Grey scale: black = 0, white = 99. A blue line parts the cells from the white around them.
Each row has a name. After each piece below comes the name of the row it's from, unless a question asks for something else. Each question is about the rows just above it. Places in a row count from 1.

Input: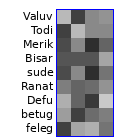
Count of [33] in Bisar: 3
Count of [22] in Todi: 0
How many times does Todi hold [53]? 2
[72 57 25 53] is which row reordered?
Valuv

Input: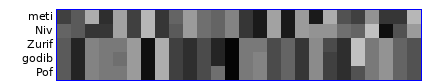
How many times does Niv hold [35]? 2
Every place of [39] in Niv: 1 12 22

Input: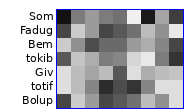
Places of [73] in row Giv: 2 4 8
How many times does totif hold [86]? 3
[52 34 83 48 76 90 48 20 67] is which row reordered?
tokib
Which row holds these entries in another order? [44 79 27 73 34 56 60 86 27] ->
Bolup
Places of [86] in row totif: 1 8 9
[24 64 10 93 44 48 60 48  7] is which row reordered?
Som
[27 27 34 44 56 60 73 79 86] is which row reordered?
Bolup

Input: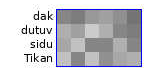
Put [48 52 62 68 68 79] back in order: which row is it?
dutuv
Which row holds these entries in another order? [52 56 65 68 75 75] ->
Tikan
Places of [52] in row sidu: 3 4 6

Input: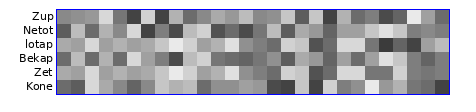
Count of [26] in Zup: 3
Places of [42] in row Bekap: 1 3 5 13 22
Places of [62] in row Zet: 2 4 6 11
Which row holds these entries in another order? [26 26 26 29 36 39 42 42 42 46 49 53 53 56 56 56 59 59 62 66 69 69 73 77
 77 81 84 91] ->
Kone

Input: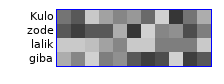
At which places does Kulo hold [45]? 1 10
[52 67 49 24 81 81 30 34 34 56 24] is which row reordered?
giba
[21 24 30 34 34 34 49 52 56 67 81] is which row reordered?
zode
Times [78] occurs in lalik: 5
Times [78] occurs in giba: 0
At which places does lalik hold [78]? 1 2 6 7 11

